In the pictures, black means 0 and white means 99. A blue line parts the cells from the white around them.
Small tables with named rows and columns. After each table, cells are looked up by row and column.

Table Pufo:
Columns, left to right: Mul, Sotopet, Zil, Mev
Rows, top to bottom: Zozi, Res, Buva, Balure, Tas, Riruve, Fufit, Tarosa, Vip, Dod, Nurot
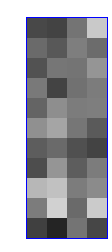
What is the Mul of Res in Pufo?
41
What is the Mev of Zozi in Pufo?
78
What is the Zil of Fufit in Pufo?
31
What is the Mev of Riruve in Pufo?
35
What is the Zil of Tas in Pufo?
48
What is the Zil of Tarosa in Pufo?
36
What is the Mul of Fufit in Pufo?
36
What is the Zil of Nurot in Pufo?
45

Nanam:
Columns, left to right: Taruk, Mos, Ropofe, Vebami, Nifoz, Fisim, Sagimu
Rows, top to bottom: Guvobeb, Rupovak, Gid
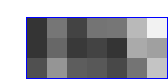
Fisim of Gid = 45
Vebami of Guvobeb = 45
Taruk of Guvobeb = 20
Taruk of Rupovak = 20
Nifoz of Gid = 28
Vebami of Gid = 34
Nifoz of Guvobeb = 46
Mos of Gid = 58
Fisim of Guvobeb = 72
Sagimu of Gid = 76
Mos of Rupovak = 40
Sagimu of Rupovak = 62
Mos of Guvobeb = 46
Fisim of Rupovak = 66
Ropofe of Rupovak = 22
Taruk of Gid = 31

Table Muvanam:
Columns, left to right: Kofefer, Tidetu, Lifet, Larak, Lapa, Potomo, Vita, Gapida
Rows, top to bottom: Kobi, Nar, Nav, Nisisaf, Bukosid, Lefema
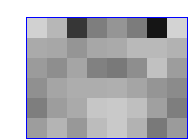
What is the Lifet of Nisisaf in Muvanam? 67
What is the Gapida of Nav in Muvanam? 61
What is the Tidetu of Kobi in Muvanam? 71
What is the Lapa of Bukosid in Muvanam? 78
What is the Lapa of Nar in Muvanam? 66
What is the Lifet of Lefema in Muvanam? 59
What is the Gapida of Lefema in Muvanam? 60
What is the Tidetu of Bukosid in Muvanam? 61
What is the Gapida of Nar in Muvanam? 69
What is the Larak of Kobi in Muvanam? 49
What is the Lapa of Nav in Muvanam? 47
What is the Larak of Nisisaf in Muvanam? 67
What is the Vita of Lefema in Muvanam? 47
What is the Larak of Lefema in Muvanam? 73
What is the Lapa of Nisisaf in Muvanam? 68
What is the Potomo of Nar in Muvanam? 72
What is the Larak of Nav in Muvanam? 50
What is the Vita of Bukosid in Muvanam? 62
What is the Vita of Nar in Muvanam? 72

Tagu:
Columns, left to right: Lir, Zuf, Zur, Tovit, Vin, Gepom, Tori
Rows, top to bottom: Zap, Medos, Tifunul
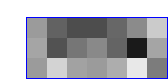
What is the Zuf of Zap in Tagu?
38
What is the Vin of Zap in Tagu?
40
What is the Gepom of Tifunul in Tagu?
90
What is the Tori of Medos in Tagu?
64
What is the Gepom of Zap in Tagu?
54
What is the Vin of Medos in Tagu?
39
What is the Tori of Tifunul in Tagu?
48
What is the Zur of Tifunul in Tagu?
63
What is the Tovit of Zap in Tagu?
30
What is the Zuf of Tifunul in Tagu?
82
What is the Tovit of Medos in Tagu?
53
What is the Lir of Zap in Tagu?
60
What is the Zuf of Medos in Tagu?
32
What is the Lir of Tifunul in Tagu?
60
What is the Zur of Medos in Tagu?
46
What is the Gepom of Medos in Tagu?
10
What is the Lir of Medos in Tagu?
64
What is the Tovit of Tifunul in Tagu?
60
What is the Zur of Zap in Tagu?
30
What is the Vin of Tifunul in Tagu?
67
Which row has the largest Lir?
Medos

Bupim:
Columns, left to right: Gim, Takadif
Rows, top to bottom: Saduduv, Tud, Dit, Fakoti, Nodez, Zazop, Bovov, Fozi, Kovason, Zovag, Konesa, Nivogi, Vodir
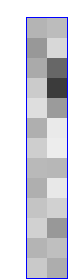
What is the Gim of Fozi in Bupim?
72
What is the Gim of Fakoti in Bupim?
79
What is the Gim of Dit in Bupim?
66
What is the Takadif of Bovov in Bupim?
92
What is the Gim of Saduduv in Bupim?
70
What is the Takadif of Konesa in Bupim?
59
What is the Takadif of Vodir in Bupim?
67
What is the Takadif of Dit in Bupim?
40
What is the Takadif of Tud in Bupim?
84
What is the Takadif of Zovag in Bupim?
81
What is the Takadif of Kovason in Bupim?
90
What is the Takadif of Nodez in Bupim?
60
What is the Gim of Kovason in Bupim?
68
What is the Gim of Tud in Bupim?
59
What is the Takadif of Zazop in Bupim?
91
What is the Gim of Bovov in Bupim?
80
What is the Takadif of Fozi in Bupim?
71
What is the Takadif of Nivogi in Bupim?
74
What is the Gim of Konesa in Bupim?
81

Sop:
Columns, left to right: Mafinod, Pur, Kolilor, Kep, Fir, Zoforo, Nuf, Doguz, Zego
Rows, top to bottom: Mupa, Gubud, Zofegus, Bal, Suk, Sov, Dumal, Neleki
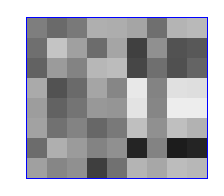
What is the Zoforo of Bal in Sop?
90
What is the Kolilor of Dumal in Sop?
60
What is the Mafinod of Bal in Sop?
66
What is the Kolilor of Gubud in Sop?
62
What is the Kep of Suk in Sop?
59
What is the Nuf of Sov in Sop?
56
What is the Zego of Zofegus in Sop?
39
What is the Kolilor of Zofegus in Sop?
51
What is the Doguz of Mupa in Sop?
70
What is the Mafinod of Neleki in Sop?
62
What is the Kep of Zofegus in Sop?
71
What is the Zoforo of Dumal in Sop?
14
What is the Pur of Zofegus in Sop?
60
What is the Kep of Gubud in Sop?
42
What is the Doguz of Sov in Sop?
74
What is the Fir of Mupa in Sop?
67
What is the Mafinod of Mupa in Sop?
49
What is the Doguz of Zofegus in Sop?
31
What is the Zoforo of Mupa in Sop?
64

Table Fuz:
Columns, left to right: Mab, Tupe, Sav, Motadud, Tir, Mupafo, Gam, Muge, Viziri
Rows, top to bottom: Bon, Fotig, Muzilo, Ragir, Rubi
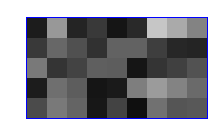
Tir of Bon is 8
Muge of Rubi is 33
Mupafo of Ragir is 49
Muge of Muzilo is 25
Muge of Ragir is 51
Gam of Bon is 77
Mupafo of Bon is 16
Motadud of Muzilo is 37

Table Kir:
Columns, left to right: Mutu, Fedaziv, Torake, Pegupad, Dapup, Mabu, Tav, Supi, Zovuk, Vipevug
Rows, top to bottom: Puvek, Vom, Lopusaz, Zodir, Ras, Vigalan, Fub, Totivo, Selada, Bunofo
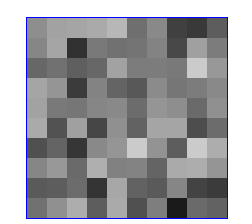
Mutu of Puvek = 55
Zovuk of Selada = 26
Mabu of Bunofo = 31
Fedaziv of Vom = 64
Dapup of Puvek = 71
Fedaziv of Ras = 47
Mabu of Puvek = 43
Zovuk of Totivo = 67
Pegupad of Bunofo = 36
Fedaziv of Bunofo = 56
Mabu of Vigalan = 38
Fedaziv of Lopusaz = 44
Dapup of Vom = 44
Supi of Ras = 55
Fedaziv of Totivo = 59

